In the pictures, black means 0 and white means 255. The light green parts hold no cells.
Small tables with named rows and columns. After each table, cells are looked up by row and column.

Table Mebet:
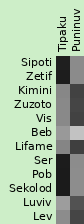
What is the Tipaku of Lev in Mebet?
140
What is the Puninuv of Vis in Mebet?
66
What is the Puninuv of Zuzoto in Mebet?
69
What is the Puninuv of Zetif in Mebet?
139
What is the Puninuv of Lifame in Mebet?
63
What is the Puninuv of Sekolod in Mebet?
141
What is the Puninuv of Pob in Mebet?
141
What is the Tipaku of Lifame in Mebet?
133

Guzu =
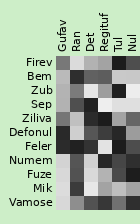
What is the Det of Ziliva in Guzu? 43
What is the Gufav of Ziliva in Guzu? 118
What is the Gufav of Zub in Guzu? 179
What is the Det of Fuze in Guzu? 217
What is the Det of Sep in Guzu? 33
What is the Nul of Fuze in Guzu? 29
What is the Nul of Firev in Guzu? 78
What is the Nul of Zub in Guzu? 237
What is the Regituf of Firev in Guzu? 163
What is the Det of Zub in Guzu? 229
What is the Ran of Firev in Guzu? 219
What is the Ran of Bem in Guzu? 46
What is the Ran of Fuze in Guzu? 82
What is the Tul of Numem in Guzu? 70
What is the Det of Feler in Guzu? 51
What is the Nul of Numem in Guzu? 47
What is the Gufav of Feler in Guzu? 43
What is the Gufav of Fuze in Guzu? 216
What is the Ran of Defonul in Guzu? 207
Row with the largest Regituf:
Sep

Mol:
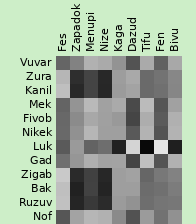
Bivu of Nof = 145
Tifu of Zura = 106
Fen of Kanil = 112
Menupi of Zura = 68
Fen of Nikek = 84
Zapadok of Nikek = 145
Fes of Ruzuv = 193
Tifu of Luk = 9
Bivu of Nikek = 179
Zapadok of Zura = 46
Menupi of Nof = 182
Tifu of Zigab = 102
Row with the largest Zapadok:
Nof

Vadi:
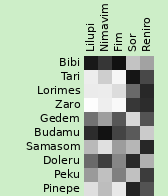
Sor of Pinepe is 35
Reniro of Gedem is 83
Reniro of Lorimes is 40
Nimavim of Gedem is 158
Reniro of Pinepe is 83
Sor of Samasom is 182
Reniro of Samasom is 39
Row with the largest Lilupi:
Zaro

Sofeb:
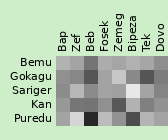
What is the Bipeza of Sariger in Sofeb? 232
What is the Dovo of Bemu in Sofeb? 142
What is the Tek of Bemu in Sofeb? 166
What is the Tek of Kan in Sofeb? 128
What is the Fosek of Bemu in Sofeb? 172
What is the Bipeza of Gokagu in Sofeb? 137
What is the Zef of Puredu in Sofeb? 213
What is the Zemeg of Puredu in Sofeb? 146
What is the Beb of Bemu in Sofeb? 116
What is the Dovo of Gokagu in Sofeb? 124
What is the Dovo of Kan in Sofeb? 146
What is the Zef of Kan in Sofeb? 118
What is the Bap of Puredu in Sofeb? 163
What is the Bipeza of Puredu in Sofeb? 77
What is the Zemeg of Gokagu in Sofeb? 199
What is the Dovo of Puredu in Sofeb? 163
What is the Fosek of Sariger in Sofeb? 163
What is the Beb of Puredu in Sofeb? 39
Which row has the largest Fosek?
Puredu

